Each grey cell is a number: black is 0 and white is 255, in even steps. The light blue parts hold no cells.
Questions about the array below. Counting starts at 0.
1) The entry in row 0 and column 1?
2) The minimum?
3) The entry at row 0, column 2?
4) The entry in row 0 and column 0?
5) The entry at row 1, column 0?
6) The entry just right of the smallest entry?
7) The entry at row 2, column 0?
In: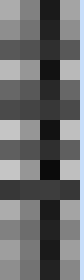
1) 129
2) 11
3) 26
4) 172
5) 142
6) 191
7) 88

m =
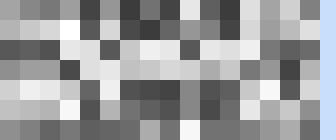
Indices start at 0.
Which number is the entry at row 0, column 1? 135
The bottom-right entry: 107
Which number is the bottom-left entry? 143
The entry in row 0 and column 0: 164
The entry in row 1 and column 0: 180
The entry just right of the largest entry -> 88
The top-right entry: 128
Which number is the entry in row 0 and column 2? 120
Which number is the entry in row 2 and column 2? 82
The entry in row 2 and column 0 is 88
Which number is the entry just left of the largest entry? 215

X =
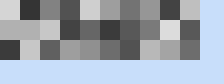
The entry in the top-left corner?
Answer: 213
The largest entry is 220
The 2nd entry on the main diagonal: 177
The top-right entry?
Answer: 191
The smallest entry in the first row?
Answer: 52
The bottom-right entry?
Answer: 109
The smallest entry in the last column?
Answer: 88
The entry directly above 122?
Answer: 150
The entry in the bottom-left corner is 59

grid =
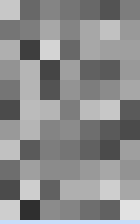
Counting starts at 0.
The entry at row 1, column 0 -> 117
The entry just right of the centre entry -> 187
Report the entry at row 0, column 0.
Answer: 199
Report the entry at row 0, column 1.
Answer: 104
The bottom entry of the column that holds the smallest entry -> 47
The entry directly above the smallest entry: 206
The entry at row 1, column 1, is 125
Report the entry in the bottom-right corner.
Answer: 226
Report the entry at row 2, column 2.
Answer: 212
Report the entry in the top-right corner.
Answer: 125
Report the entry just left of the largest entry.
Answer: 97
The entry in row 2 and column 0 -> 175
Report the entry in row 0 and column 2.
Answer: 132
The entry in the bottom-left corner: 206
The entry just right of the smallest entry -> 139

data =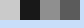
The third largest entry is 91
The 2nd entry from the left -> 24
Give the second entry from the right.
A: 143
